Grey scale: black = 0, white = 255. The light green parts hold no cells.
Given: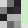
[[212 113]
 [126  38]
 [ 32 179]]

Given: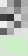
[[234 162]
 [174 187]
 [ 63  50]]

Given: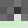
[[ 99  99]
 [ 87 109]
 [107  91]]

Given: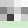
[[203 208]
 [130 173]
 [185  64]]

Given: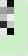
[[222  19]
 [158 145]
 [191 239]]

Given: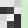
[[231 227]
 [ 52  67]
 [213 246]]

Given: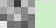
[[190 159]
 [161 186]
 [104 146]]

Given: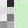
[[234  44]
 [218 207]
 [236 121]]

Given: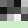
[[109  86]
 [ 19  69]
 [106 193]]
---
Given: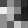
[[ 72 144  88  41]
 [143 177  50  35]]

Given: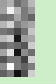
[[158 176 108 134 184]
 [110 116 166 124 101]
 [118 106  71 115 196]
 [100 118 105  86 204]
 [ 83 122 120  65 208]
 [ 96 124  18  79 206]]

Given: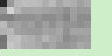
[[ 40 154 184 189 189 187 174 186 166 178 174 161 170]
 [130 130 143 144 144 150 140 140 148 133 157 141 141]
 [177 183 161 157 153 152 163 158 167 146 165 164 163]
 [121 197 189 176 174 168 156 165 151 150 156 168 163]]

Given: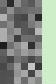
[[116  43 142 102  89 131]
 [177 113  77  70 132  40]
 [174 127 147  88  82 184]
 [ 30 112 142 171  48 135]
 [ 85  69 115 100  72  98]
 [ 80  81 147 167  69 176]]

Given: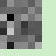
[[ 88 144 115 119  95 133]
 [175   4 120 152 118 145]
 [ 45 198 102  72  85  88]
 [151  28 134 138 107 172]]

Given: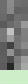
[[109 139 111 107]
 [105  92 112 107]
 [122 193 101 129]
 [ 93  66 117 138]
 [ 95  77 124 156]]

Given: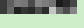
[[ 59  94 123 119  75 135 124 115  27  41  71]]

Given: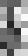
[[110  97  95 170]
 [155  80 210 250]
 [106  85  43 247]
 [ 43 106 108 149]]
